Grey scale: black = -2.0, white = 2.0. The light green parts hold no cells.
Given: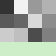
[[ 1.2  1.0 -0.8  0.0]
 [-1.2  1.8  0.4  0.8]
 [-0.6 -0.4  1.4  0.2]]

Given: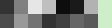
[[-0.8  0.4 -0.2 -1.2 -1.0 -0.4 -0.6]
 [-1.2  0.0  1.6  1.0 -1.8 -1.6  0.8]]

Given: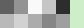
[[ 0.9  1.3  0.7  0.1  0.5]
 [-0.5  0.3  1.9  1.1 -1.3]]

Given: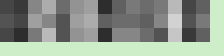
[[-0.9 -1.3 -0.1  0.9 -0.7  0.3  0.5 -1.3  0.1  0.1 -0.3 -0.7  1.1 -1.1
  -0.5]
 [-0.9 -1.1  0.1  0.7 -0.3  0.3  0.5 -1.3 -0.5 -0.1 -0.3 -0.1  0.9 -0.9
  -0.5]
 [-0.7 -0.9  0.5  0.1 -0.7  0.5  0.7 -0.5 -0.3 -0.3 -0.5  0.1  1.3 -0.7
  -0.1]]

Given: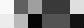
[[ 1.7  0.9 -1.9 -0.7 -0.7 -1.7]
 [ 1.9 -0.5  0.5 -1.1 -1.1  1.5]]

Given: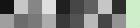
[[ 0.5 -0.3 -0.1  0.7 -1.1 -0.7  0.9 -0.9  0.3]
 [-1.7  1.1  0.1  1.5 -1.5 -0.9 -0.5  1.1 -1.3]]
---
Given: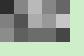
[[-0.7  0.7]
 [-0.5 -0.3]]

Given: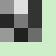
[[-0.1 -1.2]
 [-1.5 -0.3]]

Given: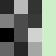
[[-0.8 -1.1]
 [-0.8  1.3]]

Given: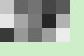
[[ 0.6 -0.1]
 [ 0.4 -0.3]]

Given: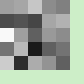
[[-0.7 -0.9]
 [ 0.5 -0.5]]

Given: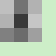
[[-1.1  1.1]
 [-0.3  0.5]]

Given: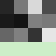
[[-1.7  0.0]
 [ 0.0 -1.2]]
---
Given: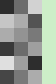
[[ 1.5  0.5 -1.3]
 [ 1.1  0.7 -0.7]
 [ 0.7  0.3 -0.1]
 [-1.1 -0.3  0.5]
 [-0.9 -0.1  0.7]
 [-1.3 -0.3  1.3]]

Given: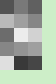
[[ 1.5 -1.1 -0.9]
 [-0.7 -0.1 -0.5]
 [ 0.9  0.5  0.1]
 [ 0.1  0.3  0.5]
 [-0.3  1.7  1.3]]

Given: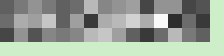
[[-0.9  0.3 -0.7  0.1 -0.1  0.1  0.9  1.1  0.5 -0.5 -1.1 -0.3  0.9 -0.1
  -0.5]
 [-0.5 -0.1  0.3 -0.1 -0.5 -0.3  0.9  0.1  0.3  0.5 -0.9  0.3  0.3 -0.9
  -0.7]
 [-0.3  0.7  0.5  1.1 -0.5  0.5 -1.1  0.7  0.9  1.3  0.7  1.9 -1.3 -0.3
  -1.1]]

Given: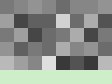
[[-0.1  0.5 -0.9 -0.3 -0.1  0.7 -0.9 -0.1]
 [ 0.5 -0.9 -0.5 -0.5  1.3 -0.3  0.7 -0.7]
 [ 0.3 -0.5 -0.1 -0.3  0.7  0.1  0.3 -0.3]
 [ 0.9  0.5  0.1  1.5 -1.1 -0.7 -1.1  0.9]
 [-0.1  0.1  0.3  0.1 -0.3  0.1  0.1  0.3]]

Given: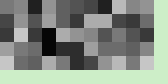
[[-0.1  0.1 -1.5  0.3 -0.5 -0.7 -0.9 -1.5  0.9  0.1  0.3]
 [-1.1  1.1 -1.1 -1.9  0.7  0.3  0.1 -0.7 -0.1 -0.7 -1.1]
 [-0.9  0.3 -0.7  0.5 -0.5 -1.1  0.7  0.7 -0.9 -1.1 -0.3]
 [ 1.1 -0.3 -0.5  0.7 -0.1 -1.3 -0.9  0.3  0.9 -0.1  1.1]
 [ 0.5 -0.1 -0.3 -1.9 -1.3 -1.3  0.5 -0.3 -0.3 -0.5  0.1]]

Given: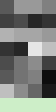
[[-1.0 -0.8 -1.4 -1.2]
 [ 1.0  0.2 -0.4 -1.6]
 [-0.6 -0.2  0.0 -1.8]
 [-0.8 -0.2  0.2 -1.0]
 [-0.6  0.4  0.4  0.0]
 [ 0.8  0.6  0.6  0.4]
 [-1.2 -1.4  1.6  1.0]]

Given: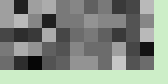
[[-0.3 -1.3 -1.9 -0.7 -0.5  0.3  0.3 -0.3  1.1 -0.7 -0.3]
 [-0.9 -1.3 -1.1  0.7 -0.9 -0.3 -0.1 -0.5 -1.1 -0.7  0.9]
 [ 0.5  0.9  0.1 -1.5 -0.1 -0.1  0.3  0.1  0.1 -0.7  0.1]
 [-0.1  0.7  0.3 -0.5 -0.7  0.1 -0.3 -0.3  0.5 -0.9 -1.7]
 [ 0.5 -1.5  0.5  0.7 -0.1  0.1 -0.5 -0.1 -1.1 -0.9  0.9]]
